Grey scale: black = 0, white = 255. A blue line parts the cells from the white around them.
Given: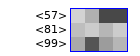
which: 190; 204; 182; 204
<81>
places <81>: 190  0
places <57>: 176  1

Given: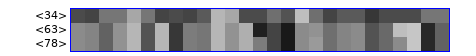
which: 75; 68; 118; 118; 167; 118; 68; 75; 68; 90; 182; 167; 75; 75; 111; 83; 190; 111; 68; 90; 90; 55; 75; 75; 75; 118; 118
<34>
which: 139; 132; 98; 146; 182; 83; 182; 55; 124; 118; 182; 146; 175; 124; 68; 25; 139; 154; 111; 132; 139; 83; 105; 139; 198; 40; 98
<78>
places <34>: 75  0 7 12 13 22 23 24
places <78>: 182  4 6 10

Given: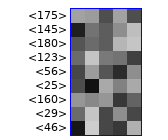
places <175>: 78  2 4
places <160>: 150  0 2
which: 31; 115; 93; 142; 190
<145>

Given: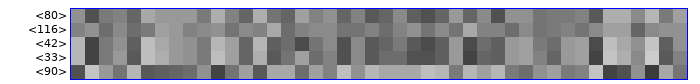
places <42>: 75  16 25 28 37
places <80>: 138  23 29 40

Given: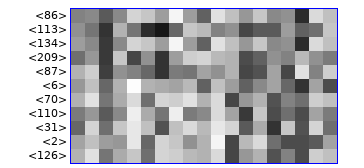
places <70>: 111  5 16
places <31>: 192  5 7

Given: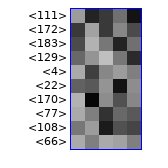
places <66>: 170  0 2
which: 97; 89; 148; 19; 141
<22>

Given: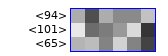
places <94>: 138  3 4
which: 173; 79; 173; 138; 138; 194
<94>
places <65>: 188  1

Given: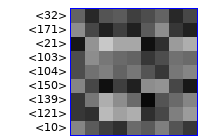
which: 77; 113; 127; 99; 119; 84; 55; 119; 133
<104>
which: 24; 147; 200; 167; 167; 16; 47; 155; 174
<21>

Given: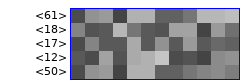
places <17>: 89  2 3 5 7 9
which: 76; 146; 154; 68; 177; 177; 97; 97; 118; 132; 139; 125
<50>

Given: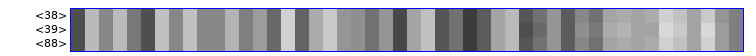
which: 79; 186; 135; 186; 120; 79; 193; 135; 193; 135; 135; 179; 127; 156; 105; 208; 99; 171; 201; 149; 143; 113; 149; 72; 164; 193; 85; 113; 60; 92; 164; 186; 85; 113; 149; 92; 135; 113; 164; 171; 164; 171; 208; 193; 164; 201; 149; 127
<38>
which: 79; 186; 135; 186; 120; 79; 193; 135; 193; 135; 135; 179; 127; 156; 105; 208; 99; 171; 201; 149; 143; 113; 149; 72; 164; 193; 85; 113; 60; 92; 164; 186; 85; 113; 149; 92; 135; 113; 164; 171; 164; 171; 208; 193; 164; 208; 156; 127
<88>

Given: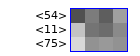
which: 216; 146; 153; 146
<75>
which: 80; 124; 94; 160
<54>
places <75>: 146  1 3

